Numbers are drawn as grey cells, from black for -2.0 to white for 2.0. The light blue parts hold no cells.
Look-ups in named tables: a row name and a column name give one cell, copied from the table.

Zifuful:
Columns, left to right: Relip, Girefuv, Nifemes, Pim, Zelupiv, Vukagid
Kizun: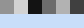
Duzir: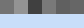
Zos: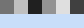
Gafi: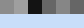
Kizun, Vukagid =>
-1.0
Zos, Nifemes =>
-1.5
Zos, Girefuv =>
1.0
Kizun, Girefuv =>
1.3
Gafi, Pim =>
-0.4
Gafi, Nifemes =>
-1.7
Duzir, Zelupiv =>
-0.5
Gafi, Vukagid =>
-0.4
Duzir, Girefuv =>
0.3
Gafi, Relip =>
0.2
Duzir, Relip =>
-0.2
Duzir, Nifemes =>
-1.0
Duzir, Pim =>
-0.1
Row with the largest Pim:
Zos

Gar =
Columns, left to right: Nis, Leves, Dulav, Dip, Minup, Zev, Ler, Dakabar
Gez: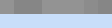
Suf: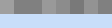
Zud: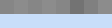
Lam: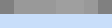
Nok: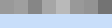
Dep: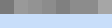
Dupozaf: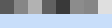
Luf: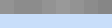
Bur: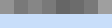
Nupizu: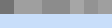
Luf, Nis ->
0.3
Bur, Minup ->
-0.4
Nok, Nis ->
0.4
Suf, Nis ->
0.5
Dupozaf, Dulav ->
0.8
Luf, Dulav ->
0.2
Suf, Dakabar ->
0.0
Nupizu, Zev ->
0.6
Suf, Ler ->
0.3
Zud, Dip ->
0.2
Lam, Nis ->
0.0

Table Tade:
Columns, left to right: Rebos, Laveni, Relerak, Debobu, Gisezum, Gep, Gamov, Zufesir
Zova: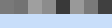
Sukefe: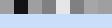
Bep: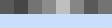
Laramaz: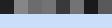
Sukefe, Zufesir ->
0.5
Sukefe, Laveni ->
-1.7
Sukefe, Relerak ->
0.5
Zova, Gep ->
0.4
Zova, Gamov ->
-0.1
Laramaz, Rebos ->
-1.5
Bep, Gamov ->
-0.6
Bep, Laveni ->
-0.9
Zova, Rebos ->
-0.1
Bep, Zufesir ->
-0.2
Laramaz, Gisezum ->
-1.1
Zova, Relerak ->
0.5

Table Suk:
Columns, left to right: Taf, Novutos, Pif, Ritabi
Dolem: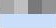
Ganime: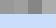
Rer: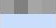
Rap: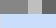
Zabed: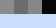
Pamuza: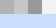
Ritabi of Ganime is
0.7
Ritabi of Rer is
0.5
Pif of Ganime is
0.1
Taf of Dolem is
0.6
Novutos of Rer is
0.0
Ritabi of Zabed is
-1.9
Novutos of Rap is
0.1
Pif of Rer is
0.6
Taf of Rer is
0.5
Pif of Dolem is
-0.1
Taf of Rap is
0.1
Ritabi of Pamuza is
1.8
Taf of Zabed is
0.2
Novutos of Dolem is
1.0
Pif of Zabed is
0.1
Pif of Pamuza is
0.4
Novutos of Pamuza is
1.1

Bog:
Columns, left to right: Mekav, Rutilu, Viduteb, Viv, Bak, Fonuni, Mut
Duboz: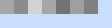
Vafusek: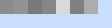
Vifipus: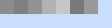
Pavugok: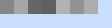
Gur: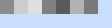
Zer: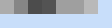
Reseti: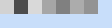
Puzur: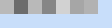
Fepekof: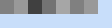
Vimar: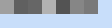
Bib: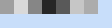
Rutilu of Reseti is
-0.8
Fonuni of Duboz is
0.5
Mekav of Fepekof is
0.0
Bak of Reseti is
0.0
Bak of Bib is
-0.6
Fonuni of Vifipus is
-0.1
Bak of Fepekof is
0.6
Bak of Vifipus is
1.1
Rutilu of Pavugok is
0.6
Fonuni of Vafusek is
0.0
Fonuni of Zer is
0.5
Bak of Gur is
-0.6
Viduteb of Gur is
1.5
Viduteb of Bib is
0.1
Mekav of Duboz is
0.6
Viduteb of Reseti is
1.4

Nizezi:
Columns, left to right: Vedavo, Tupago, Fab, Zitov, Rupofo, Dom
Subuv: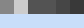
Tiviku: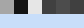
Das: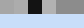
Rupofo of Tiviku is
-0.8
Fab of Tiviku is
1.6
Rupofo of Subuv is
-0.9
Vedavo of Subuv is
0.1
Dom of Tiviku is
-1.0
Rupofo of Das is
0.2
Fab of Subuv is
-0.7
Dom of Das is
0.2

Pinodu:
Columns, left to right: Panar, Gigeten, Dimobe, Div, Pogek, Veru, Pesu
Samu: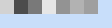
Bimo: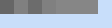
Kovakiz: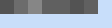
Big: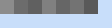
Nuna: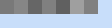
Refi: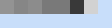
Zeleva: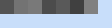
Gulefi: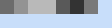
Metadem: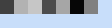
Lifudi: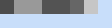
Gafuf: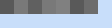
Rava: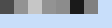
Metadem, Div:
-0.8
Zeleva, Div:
-0.8
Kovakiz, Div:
-0.5
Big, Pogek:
-0.4
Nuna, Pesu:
0.0
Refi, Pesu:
1.3
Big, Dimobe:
-0.5
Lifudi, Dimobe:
0.4
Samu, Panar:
1.3
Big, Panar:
0.2
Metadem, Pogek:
0.6
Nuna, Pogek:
-0.5
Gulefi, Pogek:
-0.6
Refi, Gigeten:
0.1
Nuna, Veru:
0.5
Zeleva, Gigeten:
-0.2
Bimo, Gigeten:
0.0
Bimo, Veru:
0.1
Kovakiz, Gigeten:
-0.3
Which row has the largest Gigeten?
Metadem

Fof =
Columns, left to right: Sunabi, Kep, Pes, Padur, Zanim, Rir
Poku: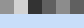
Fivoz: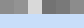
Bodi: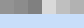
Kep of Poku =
1.3
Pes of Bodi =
0.0
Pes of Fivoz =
1.4
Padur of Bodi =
1.4
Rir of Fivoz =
0.2
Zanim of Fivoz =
-0.1
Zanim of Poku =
0.2
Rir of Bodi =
0.8
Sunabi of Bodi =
0.3
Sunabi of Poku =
0.3
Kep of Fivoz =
0.3
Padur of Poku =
-0.5
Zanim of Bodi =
1.0
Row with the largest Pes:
Fivoz

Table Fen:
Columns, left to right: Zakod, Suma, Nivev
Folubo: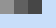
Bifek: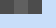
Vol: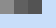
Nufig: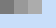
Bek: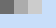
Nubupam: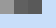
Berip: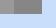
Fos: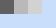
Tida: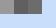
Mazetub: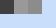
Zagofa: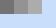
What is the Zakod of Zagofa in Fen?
-0.2
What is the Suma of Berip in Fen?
0.1
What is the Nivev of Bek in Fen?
1.2
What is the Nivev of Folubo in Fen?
-0.9
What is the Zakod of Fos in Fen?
-0.5
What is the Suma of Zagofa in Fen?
0.3
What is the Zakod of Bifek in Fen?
-0.8

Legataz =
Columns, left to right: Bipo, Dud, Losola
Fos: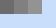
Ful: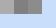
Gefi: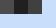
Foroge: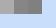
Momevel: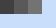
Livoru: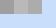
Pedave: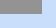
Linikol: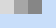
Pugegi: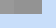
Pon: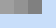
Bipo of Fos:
-0.3
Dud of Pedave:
0.3
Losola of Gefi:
-1.0
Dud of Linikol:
0.6
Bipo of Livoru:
0.5
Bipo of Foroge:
0.7
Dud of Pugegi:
0.3
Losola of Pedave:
0.3
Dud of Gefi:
-1.5
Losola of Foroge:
0.0

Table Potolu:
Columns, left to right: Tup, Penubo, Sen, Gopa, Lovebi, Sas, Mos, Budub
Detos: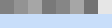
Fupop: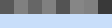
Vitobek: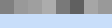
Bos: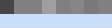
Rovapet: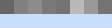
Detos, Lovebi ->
0.1
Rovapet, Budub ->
-0.2
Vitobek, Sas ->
-0.5
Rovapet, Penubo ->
0.0
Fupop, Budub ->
-1.1
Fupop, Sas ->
0.1
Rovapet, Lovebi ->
-0.2
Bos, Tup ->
-0.9

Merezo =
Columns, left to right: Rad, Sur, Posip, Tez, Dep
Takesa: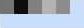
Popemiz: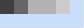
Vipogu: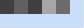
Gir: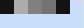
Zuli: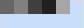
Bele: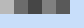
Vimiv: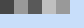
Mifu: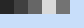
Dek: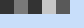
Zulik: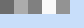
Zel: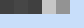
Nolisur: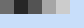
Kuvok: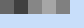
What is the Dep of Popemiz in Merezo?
1.2
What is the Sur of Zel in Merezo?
-0.9
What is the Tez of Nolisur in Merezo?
0.6
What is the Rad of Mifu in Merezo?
-1.4
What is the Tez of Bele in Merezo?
0.0
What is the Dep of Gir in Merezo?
-1.7
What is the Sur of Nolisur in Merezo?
-1.4
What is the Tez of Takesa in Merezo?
0.8
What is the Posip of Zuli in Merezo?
-1.0
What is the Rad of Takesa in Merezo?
-0.2
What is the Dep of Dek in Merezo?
-0.6
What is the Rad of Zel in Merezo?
-1.0
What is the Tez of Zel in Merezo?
1.1
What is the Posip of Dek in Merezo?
-1.2
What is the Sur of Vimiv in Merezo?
0.4
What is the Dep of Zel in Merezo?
0.3

